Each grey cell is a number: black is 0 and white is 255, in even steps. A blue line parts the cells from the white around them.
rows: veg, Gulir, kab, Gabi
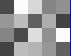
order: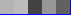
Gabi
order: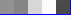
veg
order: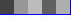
Gulir
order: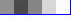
veg
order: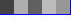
Gulir
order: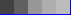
Gulir
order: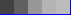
Gabi

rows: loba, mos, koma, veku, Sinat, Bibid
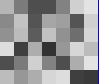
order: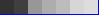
veku
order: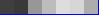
Bibid
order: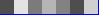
loba

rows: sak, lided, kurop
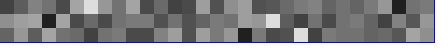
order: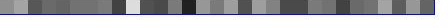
kurop
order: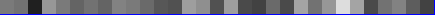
sak
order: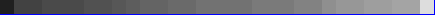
sak
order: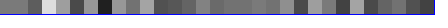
lided
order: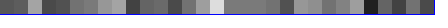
lided
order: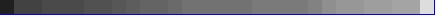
lided
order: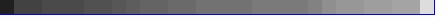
kurop

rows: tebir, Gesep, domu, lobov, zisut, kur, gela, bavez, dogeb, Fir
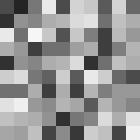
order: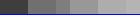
gela
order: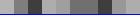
lobov
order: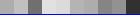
Gesep

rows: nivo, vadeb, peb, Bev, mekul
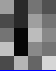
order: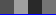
nivo
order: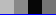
peb
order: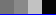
Bev
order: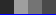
vadeb

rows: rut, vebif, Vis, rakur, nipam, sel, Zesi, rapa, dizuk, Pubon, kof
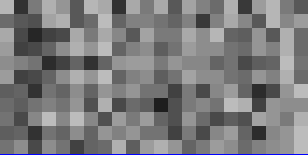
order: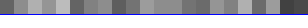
rakur
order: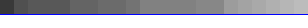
vebif
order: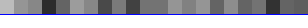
Pubon

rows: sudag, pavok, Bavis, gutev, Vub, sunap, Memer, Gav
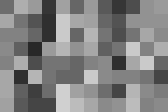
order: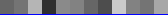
Bavis
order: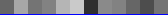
Bavis

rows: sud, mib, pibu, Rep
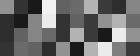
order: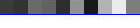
Rep
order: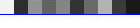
sud
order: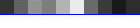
Rep
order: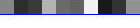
sud
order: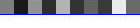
Rep
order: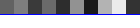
Rep
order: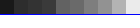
Rep

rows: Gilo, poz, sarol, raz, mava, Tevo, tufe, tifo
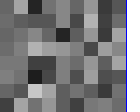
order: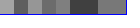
mava
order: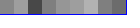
raz
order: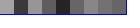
sarol
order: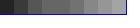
Gilo

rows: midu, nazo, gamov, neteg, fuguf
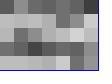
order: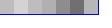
gamov
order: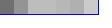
fuguf
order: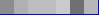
nazo
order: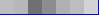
gamov
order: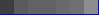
midu

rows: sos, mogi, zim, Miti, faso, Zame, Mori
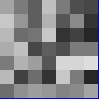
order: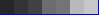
zim
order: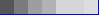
faso
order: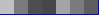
sos
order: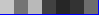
zim

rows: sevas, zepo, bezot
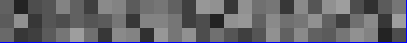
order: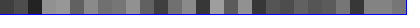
zepo
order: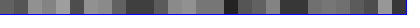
zepo
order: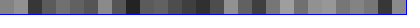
sevas

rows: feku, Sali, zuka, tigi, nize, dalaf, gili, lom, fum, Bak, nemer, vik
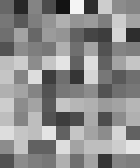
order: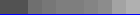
tigi
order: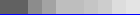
nemer
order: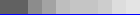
nize

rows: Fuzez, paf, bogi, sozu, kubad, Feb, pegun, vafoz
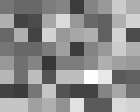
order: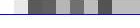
Feb
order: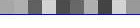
bogi
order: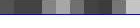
pegun
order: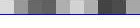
paf
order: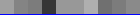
kubad

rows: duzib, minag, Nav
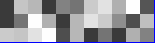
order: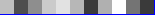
minag
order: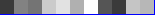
duzib
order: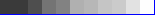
Nav
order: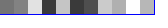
Nav

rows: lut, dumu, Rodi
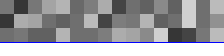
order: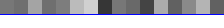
lut
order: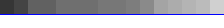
Rodi
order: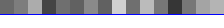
lut
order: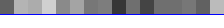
Rodi

